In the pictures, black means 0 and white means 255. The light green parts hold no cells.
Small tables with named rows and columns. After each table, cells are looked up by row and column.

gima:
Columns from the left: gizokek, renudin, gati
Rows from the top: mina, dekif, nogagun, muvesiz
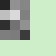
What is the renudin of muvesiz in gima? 124
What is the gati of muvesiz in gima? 59
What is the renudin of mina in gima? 145
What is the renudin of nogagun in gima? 114
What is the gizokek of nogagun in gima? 47
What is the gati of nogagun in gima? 145
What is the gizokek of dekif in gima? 191
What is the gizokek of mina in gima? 37
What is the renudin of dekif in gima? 217
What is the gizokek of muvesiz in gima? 126
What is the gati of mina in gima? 134
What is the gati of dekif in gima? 128
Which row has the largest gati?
nogagun

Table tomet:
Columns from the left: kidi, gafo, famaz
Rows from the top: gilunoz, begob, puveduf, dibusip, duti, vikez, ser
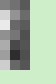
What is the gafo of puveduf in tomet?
104
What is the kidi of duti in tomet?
172
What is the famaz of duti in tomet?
84
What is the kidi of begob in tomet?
213
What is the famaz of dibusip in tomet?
80
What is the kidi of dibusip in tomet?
144
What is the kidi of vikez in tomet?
158

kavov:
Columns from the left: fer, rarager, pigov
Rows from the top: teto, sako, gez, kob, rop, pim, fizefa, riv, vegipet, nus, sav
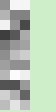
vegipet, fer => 83
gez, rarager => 149
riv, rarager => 251
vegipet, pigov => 153
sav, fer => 188
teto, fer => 146
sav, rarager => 227
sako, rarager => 131
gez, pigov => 73
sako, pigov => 130
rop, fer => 119
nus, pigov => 100
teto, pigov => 245
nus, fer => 208
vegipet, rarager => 82
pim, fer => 142
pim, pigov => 205
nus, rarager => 176
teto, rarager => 246

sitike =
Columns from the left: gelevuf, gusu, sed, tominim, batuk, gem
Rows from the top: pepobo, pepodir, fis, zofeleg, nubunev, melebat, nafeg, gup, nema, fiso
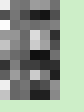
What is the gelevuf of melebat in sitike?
138
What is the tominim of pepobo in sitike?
156
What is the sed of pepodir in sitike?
74
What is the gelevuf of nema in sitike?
238
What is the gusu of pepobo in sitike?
122
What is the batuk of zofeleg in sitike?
151
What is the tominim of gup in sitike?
203
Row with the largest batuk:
nubunev

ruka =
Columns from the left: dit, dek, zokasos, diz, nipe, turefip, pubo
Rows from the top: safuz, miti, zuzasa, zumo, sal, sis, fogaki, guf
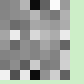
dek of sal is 104
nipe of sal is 166
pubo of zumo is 234
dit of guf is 241
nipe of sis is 145
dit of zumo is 165

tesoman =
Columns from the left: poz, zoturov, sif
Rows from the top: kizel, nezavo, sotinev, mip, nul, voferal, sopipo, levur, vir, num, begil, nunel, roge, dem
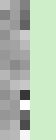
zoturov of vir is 189
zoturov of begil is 155
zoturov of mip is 174
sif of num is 54
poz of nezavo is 130
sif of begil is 254
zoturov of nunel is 155
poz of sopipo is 156
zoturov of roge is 181
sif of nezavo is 112
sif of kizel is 129
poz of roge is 161
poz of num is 144

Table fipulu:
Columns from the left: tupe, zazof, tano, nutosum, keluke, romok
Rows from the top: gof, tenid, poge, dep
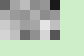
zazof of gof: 165
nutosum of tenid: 175
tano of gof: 188
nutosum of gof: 140
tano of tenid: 148
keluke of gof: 150
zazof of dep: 192
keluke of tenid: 141
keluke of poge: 228
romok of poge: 191
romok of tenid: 151
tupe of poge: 203
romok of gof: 25
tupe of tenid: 173
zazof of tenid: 154
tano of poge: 160
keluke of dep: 214
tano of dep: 107
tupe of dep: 212

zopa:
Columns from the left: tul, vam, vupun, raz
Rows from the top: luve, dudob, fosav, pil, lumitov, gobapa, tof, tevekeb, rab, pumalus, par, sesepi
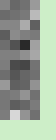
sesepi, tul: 124
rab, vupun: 100
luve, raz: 154
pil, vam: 139
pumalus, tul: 119
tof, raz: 115
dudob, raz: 186
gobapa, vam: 128
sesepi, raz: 112
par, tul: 119
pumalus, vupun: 147
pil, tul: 93
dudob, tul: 107
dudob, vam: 113
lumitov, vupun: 41
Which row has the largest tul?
rab

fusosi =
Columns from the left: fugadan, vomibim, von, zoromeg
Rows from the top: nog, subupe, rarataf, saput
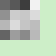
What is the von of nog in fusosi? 61
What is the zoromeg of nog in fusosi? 242
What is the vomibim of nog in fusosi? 88
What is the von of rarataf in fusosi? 197
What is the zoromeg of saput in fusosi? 185
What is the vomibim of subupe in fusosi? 204
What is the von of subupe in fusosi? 200
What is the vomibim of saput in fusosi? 157
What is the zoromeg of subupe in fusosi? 219
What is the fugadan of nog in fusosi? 105
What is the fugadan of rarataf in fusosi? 183
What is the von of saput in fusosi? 138
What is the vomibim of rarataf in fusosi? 219
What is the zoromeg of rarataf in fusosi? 189
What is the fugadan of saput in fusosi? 100
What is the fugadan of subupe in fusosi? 145
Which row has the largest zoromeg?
nog

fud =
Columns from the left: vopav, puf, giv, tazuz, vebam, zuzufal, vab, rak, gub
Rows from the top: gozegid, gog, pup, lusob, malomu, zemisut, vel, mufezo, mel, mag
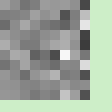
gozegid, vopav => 159
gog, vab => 82
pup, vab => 99
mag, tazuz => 121
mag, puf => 148
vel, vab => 137
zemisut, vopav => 135
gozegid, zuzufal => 152
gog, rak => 126
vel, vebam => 122
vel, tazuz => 132
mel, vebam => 141
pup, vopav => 108
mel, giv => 133

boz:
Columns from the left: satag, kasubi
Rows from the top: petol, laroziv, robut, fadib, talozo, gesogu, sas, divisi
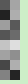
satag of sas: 71
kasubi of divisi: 36
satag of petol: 88
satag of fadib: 85
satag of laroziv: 34
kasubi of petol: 165
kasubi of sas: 175
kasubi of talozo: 222
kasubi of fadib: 107
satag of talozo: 196
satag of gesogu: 162
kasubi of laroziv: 174
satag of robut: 158
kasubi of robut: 89
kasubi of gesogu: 143
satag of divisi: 130
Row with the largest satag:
talozo

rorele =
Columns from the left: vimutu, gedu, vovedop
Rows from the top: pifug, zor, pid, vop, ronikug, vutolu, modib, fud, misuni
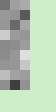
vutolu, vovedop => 223
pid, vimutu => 150
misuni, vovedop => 146
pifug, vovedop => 171
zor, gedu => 147
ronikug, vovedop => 157
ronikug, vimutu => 138
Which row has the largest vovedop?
vutolu

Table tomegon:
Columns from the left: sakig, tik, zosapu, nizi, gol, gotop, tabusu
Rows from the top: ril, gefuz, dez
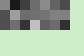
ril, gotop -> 99
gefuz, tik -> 158
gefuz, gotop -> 129
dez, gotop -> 107
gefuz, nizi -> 112
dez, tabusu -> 48
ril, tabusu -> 75
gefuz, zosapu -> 109
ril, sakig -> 135
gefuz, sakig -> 79
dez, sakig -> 79
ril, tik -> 25
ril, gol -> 139
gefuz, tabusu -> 128
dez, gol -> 96
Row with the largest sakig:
ril

